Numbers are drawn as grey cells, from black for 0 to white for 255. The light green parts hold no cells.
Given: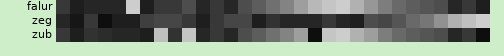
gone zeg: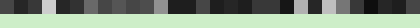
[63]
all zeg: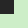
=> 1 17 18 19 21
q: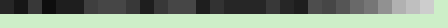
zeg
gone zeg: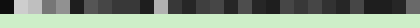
[22]
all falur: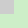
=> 6 21
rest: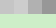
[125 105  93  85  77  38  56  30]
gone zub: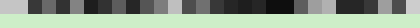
[44]

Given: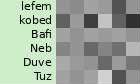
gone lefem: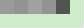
[139]
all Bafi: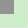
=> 2 6

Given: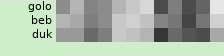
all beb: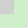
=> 6 12
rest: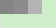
[200 215  76 126  76 100 229]
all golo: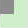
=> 1 4
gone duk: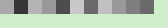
[84]

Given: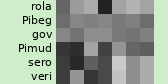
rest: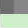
[128 134 121 128 109]
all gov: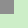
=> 3 4
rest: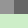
[95]
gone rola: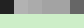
[155]

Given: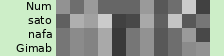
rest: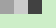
[ 72 169  96 196  88 118]
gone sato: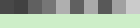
[196]
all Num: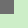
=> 2 9
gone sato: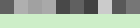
[196]

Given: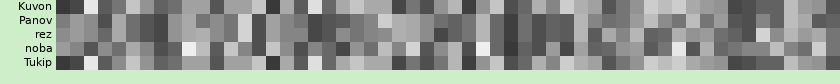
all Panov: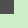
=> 4 15 35 50
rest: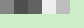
[ 91 197 133  79 197 140  79 133 104  71 147 111 189 133 211  85 140 182
  79 238 104  57  98  79 155  71 161  98 104 147 155  91 117 231  85 175
 104 117 133 133 189 133 111 205 117]
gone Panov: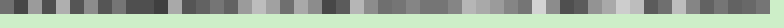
[125]
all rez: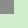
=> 1 3 12 21 24 27 52
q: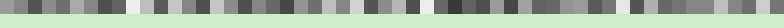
noba

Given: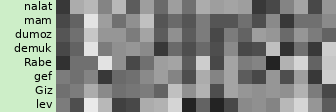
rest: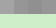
[144 178 124  72]
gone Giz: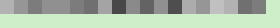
[118]
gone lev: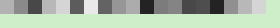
[64]
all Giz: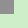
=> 10 15 17
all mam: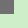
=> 5 14 18 19
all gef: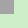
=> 13

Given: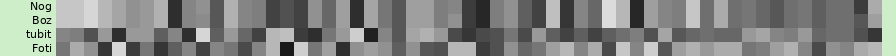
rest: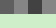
[118  74 133 183  25 206 118 159  46 145 159 145  95 145  87  81 183 183
  60  81 145 103 118 159 183 133 171  74 198 133 206  87 159 177 153 171
 171 118 126 159 177 133  74 145 133 171 183]
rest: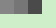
[133 183  25 206 118 159  46 145 159 145  95 145  87  81 183 183  60  81
 145 103 118 159 183 133 171  74 198 133 206  87 159 177 153 171 171 118
 126 159 177 133  74 145 133 171 183]
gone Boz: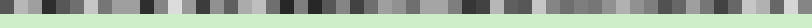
[139]
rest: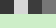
[ 54  95 133  66 133 118  74 133 183  25 206 118 159  46 145 159 145  95
 145  87  81 183 183  60  81 145 103 118 159 183 133 171  74 198 133 206
  87 159 177 153 171 171 118 126 159 177 133  74 145 133 171 183]

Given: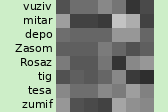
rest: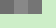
[52 74]
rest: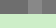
[52 74]
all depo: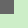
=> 2 3 4 7
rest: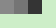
[74]
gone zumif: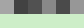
[144]

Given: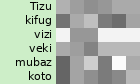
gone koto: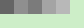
[137]
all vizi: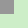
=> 2 3
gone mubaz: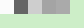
[123]
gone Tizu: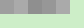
[177]
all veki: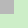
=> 4 5 6
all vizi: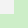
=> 1 4 5 6

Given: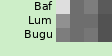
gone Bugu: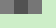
[110]
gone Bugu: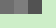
[118]
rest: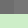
[82]
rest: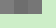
[82]

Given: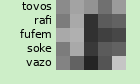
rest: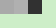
[64 71]
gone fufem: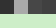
[176]
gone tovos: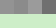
[163]

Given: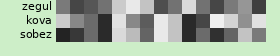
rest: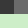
[ 42 218 187 100 233 195  42 107  48 100 195 122]
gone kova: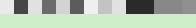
[203]
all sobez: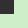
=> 12
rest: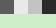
[ 70 239 211 144 225]
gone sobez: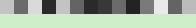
[48]
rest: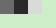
[187 100 233 195  42 107  48 100 195 122]
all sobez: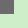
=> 3 11

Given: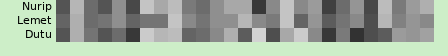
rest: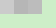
[100 108 137 175  92 211  78 168 203 137  56 122  50  78  92 155 149 161]
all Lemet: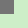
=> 4 7 8 11 21
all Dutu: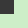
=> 6 20
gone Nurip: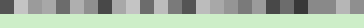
[64]
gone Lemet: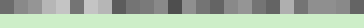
[129]
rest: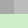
[122 108 143 168 168  56 137 196 137 155  64 108 149  72 188 122 155 175]
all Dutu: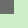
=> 5 11

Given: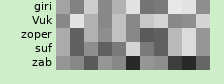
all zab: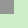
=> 1 4 7
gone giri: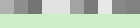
[205]
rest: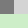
[122  96 185 219 150]
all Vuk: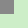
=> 1 4 6 9
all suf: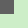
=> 2 4 8
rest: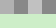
[199 212 136 142 212]

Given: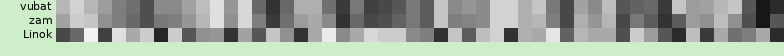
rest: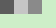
[150 138 210 210 175 197 120  72 162 138 190  86  98 104  58 197 156 162
 182 197  86  23  43]
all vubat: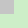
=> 28 35 45 49
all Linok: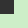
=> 13 18 28 33
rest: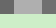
[ 58 120  64  72  86 120  92 197 138 150 138 210 210 175 197 120  72 162
 138 190  86  98 104  58 197 156 162 182 197  86  23  43]
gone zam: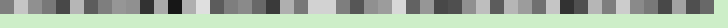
[132]

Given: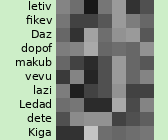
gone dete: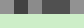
[95]
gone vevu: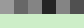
[58]
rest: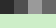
[87]
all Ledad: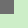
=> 1
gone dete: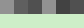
[139]
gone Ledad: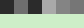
[74]
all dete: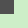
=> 1 6

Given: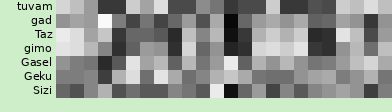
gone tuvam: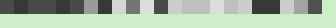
[140]
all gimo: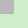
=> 3 22
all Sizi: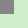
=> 3 9 17 19
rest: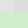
[184 133  48  97 155 147  48 213 103 147  36  48 213 221 205 227  56  48
 147 184 111 191]
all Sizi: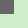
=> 1 14
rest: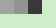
[147]
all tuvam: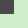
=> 9 10 14 15 20

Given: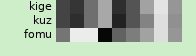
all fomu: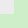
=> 2 3
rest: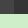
[111 168  46  84 162 228 150]
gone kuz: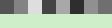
[34]
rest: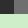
[168  34  84 131 222 144]
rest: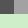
[228 150]

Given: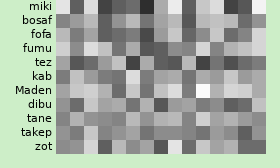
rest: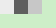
[220  67  87 243]
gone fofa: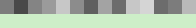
[102]

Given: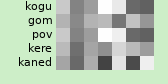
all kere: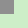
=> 4
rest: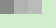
[118 194 150]
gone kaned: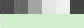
[173]
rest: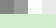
[105  97]

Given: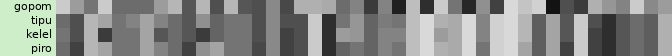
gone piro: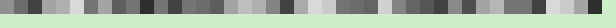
[72]
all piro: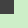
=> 2 10 17 37 39
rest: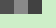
[ 79 203  46 156 150 100 131 131 190 217 156 170 217 131 209 217 182  94
 164  86 203  65  46  86 108  94 176]
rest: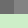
[ 59 131  32 190  46 203 116  39 144  65 217 196 209  19  79  59 176 150
 131 203 137 156]
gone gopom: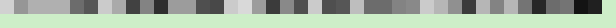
[196]
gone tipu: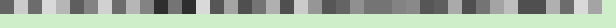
[123]

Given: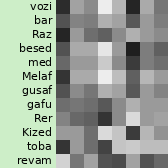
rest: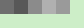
[154]
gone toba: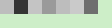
[67]
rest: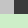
[182 146]
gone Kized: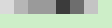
[146]
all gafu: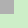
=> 6
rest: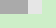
[154  31 125  96]

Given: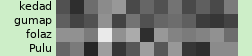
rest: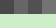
[ 73  95  73 123]
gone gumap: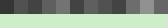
[61]
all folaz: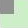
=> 1 2 5 12

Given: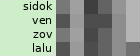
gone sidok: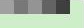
[181]
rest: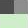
[181]
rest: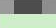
[181]
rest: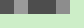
[181]
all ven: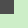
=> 3 4

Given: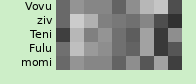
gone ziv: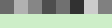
[120]
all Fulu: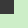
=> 8

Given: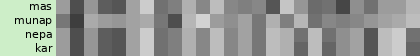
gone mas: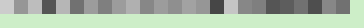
[107]
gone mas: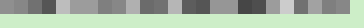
[197]
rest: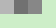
[127 135 150 162 170 189]
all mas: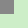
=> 11 13 15
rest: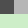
[211 156 143 162 119 176 127 182 113 135 127 135 150 162 170 189]

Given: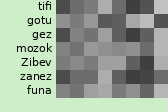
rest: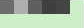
[108]
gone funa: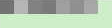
[101]
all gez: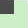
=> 1
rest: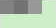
[144 137 144 108 181]
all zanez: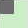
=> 2 3 8
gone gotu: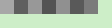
[187]

